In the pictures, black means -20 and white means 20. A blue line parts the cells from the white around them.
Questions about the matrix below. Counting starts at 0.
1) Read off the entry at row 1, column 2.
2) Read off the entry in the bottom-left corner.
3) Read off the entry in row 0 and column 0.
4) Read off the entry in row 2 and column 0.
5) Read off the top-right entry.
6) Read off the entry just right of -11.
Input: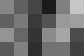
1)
-11
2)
-6
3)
1
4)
3
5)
11
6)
-7

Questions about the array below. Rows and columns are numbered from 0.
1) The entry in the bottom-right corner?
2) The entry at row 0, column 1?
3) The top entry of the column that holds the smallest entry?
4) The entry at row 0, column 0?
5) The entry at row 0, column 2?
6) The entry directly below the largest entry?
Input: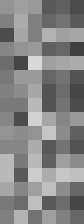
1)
-4
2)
5
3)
-8
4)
3
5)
4
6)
4

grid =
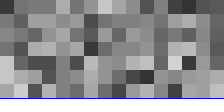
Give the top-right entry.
-6
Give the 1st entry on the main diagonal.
-11
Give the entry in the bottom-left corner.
6
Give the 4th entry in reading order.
-1
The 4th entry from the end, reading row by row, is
-10
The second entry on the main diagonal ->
-5
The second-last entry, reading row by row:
5
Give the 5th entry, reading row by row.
7
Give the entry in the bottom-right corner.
10
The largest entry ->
13
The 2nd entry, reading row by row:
-2
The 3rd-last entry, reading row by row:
6
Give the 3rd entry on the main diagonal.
-4
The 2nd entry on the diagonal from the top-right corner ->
2
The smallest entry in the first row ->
-12
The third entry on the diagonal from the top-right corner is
-5

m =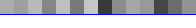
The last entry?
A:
3
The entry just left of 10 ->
1
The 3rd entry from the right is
-9
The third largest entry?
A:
9

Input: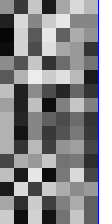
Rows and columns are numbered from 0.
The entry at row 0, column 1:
-11
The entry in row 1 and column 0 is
-15
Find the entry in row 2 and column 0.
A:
-19
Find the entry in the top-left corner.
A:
3
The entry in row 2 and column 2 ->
-6
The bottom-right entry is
-5
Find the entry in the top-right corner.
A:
9
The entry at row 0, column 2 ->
11
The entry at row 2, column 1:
13
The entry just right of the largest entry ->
12
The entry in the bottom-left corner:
12

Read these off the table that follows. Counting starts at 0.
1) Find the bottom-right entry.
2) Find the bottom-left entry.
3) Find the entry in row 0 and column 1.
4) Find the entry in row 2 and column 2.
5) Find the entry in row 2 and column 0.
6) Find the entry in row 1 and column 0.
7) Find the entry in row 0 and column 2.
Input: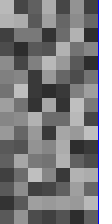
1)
-5
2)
-6
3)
-9
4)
-1
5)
-10
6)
8
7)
-5

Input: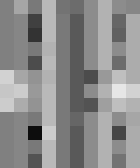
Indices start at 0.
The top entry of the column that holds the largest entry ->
2
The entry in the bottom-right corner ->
7
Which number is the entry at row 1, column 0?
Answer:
0
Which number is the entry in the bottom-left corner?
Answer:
0
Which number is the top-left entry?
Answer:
0
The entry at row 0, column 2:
-1
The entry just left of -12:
1
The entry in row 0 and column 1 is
6
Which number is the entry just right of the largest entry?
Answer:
13
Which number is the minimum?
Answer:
-18
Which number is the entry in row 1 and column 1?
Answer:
1
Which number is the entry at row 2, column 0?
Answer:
0
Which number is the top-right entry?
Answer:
1
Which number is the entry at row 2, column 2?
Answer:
-12
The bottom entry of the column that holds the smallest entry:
-7
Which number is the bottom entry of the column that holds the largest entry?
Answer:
-2
